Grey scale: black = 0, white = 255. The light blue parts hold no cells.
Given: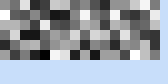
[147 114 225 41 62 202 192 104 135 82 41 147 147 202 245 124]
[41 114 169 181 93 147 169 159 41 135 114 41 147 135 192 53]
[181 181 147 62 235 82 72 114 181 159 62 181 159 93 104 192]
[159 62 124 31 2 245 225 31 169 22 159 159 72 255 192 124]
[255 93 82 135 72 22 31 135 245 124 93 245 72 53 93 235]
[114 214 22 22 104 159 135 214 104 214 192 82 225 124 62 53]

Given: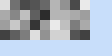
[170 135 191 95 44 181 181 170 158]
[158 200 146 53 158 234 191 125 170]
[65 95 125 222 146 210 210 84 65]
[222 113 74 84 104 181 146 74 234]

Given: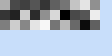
[53 34 205 43 144 216 0 73 85 237]
[126 205 135 228 247 117 185 105 12 96]
[175 73 64 85 53 96 117 196 228 144]

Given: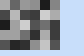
[28 161 206 83 112 60]
[172 102 152 143 28 133]
[161 161 112 48 172 60]
[71 184 71 60 206 172]
[83 38 48 143 196 83]

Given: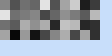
[112 91 173 144 173 39 194 185 39 48]
[164 8 153 19 71 134 173 71 164 48]
[227 112 123 134 71 102 144 123 91 185]
[134 82 112 102 227 82 164 204 29 60]

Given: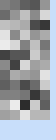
[160 171 226 183 183]
[138 65 215 160 171]
[226 138 203 149 171]
[107 149 192 138 215]
[192 183 171 75 55]
[107 171 160 149 226]
[235 215 129 192 118]
[129 129 118 55 107]
[129 118 95 86 149]
[65 86 86 203 149]
[95 118 75 107 203]
[183 235 44 203 95]

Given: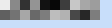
[96 115 167 105 125 189 178 72 39 125]
[236 137 50 148 18 7 61 199 167 157]
